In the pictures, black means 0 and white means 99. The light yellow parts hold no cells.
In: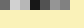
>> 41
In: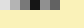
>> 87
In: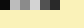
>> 4
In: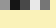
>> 58
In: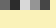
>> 40
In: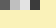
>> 36
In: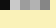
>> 5
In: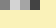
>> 50
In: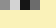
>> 55
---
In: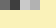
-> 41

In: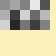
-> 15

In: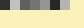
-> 45

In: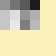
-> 77

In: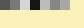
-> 8

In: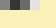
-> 51

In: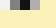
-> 94

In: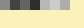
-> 18

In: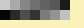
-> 20

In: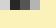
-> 82
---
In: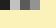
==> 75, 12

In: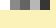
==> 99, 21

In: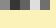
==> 86, 21

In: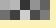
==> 80, 20

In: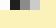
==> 98, 12

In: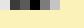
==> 89, 0

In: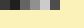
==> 79, 12

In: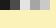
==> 88, 10
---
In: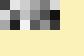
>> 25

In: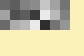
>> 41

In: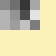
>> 53

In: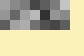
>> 63

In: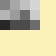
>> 51

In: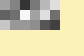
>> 63

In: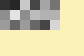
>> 19

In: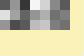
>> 35

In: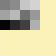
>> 49
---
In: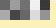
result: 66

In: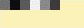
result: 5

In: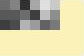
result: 29

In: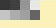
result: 90

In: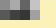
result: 76

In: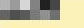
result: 31
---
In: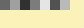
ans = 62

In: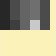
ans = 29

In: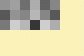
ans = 62

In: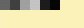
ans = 25

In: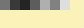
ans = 22

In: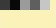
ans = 3

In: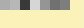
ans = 71
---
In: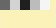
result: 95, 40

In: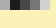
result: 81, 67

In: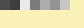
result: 77, 29

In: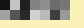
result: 46, 63

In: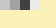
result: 91, 77

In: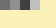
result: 74, 43

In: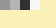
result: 96, 58

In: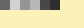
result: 18, 40
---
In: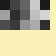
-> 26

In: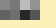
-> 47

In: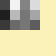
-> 94

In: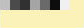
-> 29

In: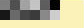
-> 31

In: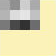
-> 56

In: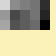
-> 54

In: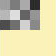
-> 48

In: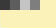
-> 36

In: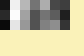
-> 93
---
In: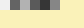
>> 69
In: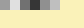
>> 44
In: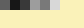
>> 22
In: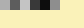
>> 76
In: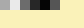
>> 42
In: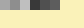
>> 74
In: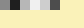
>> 71
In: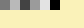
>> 26
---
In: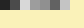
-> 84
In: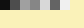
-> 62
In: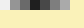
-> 41
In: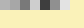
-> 47
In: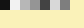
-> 71
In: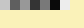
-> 59
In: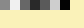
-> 40
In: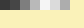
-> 49
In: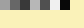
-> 22
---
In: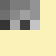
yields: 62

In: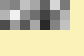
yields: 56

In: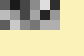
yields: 27

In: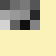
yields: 55

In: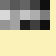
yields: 76

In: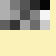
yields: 29

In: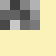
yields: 28

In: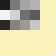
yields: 43
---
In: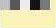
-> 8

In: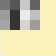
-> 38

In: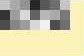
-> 15

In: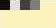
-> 48

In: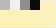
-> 4

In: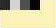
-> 2

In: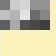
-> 57

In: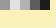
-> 36
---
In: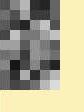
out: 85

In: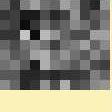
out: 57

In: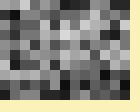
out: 15

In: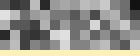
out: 78

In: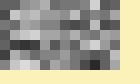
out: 64

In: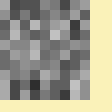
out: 56

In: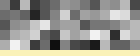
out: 55
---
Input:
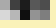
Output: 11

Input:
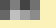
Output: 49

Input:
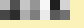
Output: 96

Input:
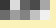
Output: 38

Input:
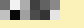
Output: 25

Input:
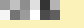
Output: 87

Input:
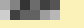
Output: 42

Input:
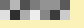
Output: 57

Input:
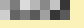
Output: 53
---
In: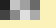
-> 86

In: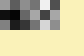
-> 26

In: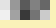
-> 45

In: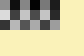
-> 76

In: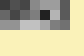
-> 70

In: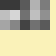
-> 74

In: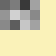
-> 68
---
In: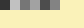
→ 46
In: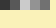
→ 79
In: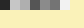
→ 68
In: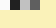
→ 75
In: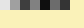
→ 24
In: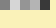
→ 58
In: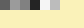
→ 50
